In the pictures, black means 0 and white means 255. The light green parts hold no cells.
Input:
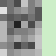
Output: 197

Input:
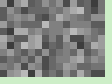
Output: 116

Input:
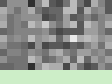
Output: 158

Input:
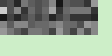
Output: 135

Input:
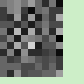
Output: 60
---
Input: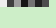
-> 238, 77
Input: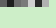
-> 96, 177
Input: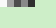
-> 249, 47
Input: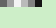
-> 100, 21
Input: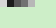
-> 214, 183
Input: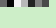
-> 104, 73
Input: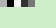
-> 178, 119
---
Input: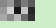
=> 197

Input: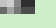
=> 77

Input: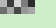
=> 151

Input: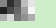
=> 161

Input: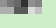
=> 220

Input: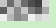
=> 94

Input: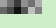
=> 190
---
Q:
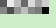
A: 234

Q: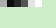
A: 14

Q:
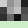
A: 147

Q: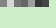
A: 214

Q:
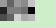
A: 100

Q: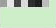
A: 230

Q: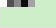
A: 81

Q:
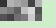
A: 179

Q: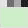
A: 112
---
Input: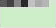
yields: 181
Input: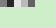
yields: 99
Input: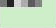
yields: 133
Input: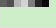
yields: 10
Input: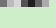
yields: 171
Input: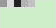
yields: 193
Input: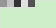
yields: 82
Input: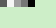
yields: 2
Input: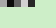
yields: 39
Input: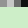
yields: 16
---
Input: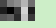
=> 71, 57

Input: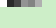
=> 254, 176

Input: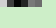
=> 208, 108

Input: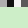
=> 174, 90

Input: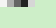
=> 244, 214

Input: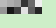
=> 186, 37

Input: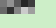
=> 119, 158

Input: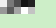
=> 240, 195

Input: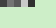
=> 64, 48
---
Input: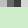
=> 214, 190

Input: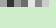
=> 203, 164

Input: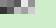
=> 148, 51

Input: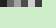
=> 62, 33

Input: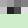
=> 129, 198

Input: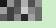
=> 148, 93
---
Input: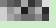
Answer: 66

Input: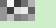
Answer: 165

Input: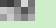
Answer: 171

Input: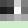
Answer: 168

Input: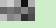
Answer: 77

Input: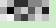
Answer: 191
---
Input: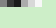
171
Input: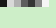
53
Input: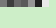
150
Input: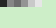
148
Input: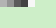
91
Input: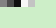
16
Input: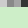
137
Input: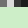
219
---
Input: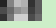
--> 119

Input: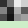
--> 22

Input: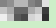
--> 196

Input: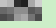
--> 89

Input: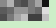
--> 121

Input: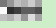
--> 177
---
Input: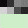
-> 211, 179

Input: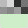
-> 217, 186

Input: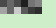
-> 202, 163

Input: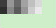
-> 233, 217

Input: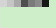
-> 212, 197

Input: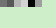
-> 211, 184

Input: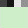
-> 230, 146

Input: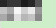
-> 246, 234

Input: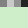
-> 201, 144
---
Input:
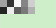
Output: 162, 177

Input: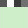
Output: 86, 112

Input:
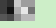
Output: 61, 185

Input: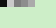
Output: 14, 170

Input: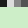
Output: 27, 83

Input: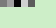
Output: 122, 91

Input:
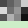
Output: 72, 17

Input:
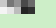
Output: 200, 48
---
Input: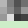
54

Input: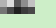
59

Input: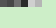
207

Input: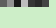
42

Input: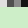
138

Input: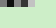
53
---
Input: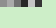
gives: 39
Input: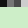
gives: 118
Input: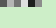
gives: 223
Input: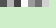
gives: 154
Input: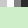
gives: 251
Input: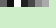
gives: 73
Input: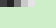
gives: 119
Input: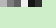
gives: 239
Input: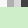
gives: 176
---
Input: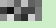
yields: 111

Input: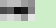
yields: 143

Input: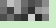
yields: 139

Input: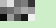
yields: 52

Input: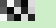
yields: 220

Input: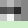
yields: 133

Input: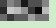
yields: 132
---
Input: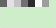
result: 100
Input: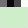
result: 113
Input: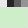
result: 233
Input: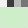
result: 242
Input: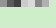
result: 148
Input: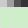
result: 203
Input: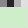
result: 136
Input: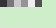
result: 52
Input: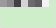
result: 154
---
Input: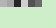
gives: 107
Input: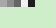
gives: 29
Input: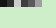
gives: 160
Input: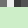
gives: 83
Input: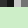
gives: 115
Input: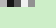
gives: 145
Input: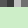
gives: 112
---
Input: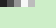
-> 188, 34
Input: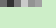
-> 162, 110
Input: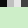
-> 66, 11
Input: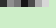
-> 215, 47
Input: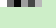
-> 185, 253
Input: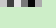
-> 172, 200
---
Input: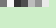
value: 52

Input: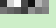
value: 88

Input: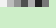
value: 146

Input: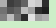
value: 114

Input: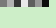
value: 53

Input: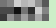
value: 102

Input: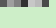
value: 129

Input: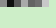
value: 87
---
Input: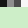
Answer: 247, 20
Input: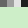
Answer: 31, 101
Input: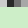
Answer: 167, 203
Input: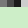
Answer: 205, 120
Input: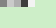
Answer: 243, 131
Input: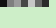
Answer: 43, 16
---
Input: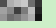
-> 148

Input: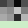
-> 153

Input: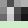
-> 202

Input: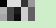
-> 14

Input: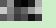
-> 74

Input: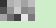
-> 67

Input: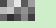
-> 76
